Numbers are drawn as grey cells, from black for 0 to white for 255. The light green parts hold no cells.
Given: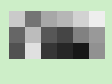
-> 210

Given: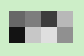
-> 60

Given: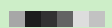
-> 221

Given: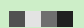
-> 111

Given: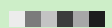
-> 167

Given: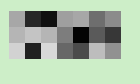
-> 110

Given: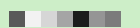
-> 149
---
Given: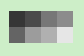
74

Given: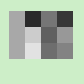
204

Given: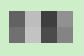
189

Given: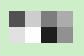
205

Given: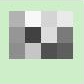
65

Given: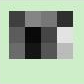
9

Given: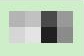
193
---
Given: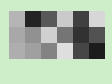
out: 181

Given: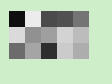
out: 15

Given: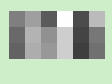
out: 127

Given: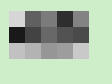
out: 214

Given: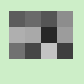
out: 92

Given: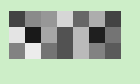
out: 67

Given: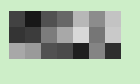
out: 66
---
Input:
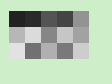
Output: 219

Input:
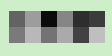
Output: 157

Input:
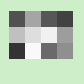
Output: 222

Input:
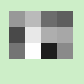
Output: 232

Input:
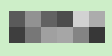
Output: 146

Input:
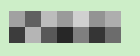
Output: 96

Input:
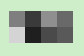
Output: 58

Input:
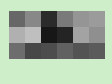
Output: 191
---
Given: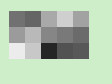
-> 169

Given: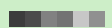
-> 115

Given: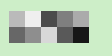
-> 75

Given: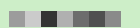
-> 109

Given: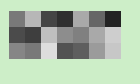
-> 169

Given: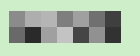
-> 160

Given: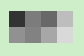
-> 124

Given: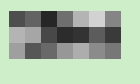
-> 180
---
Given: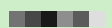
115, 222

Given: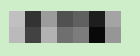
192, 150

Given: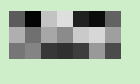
91, 75

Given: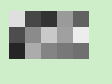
223, 112

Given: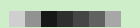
207, 167

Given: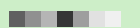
96, 240
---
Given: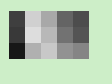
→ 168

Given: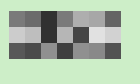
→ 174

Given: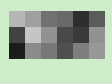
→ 105

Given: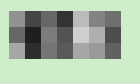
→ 187

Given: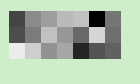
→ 193

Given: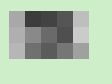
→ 67
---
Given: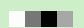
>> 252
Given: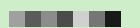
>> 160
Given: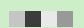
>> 197
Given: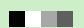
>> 4
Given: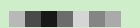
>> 184
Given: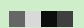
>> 102
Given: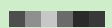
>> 78
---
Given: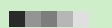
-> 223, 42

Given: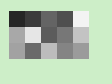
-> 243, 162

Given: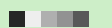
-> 88, 38

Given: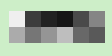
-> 133, 171

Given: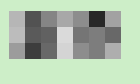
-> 162, 156

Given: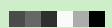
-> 2, 75

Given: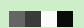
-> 11, 101

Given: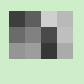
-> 185, 149

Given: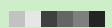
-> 36, 194
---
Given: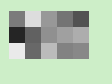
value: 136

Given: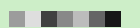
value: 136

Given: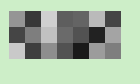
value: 106

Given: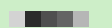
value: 100

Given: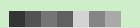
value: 117

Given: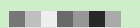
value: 151

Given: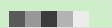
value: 152

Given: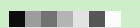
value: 157

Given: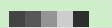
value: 87

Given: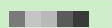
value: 122
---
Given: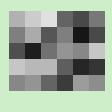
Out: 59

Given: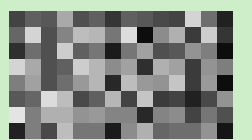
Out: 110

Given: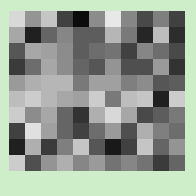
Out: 115

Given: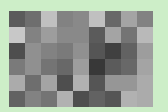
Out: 85

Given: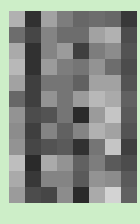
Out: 170

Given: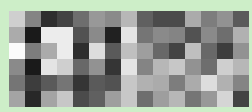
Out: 152
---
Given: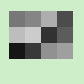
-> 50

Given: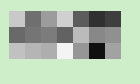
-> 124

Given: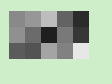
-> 31

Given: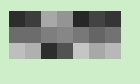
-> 126

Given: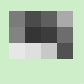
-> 60

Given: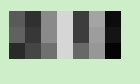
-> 138

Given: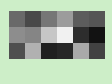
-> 198
